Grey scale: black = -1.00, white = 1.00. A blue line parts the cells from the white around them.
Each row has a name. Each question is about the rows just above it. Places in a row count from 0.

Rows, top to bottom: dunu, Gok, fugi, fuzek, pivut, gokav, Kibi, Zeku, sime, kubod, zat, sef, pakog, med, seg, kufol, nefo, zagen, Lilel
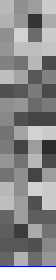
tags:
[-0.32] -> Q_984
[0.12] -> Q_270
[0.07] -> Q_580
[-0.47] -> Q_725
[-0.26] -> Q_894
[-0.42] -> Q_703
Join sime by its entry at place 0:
Q_580
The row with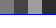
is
zat
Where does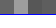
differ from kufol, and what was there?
2, [-0.26]
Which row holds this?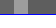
kufol
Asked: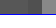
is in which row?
zagen
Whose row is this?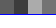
nefo

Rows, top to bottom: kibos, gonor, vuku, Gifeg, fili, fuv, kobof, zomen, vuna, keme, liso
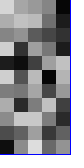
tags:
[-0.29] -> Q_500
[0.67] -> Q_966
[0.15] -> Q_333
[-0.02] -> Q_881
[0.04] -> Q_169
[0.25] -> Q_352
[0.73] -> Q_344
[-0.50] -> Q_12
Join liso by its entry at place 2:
Q_344
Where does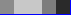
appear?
vuna
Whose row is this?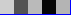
fuv
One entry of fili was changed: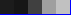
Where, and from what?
1, [-0.89]

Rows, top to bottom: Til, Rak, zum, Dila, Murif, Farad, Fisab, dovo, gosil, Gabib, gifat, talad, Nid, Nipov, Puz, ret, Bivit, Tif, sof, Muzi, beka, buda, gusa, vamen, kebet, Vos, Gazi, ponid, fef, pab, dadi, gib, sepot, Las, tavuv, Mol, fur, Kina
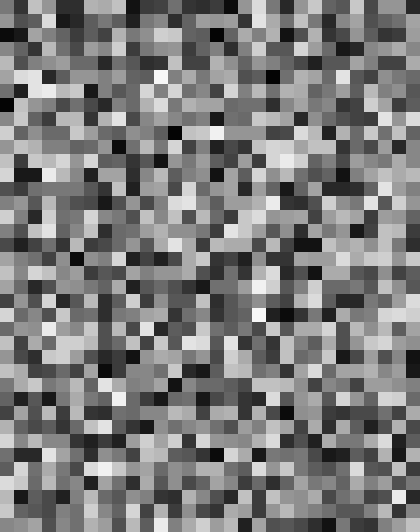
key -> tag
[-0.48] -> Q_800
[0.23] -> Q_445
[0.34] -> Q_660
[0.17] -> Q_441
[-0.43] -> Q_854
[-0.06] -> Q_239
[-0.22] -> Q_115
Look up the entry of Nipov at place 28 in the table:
Q_445
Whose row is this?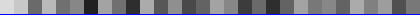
tavuv
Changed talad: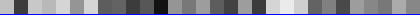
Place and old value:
9, [-0.59]

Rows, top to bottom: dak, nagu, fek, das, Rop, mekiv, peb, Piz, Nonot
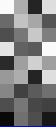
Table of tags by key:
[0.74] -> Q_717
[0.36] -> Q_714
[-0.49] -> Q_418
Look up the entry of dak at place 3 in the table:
Q_717
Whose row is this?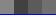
peb
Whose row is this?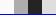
dak

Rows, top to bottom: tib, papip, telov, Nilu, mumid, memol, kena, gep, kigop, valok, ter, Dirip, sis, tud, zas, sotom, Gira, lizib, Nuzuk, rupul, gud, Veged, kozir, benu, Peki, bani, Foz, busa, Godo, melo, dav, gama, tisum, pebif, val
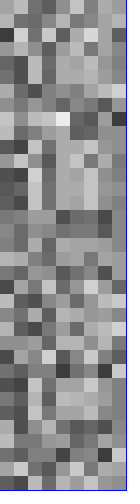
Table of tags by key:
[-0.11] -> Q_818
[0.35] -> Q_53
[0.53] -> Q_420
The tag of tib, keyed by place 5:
Q_420
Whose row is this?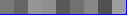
rupul

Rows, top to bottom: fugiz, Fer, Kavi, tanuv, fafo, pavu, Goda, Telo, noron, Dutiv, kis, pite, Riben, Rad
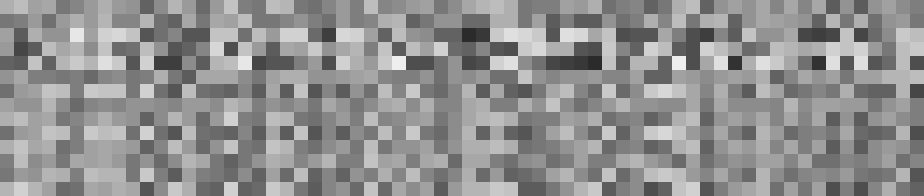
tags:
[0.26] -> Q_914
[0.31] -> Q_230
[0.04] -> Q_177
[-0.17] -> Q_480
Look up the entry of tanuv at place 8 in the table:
Q_480
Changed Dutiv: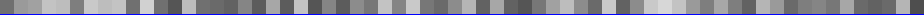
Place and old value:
27, [0.48]
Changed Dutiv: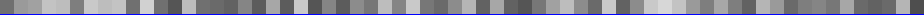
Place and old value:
21, [0.53]

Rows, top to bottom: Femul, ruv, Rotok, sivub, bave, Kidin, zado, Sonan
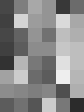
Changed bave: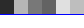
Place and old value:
0, [-0.61]
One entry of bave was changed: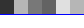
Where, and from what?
5, [0.49]

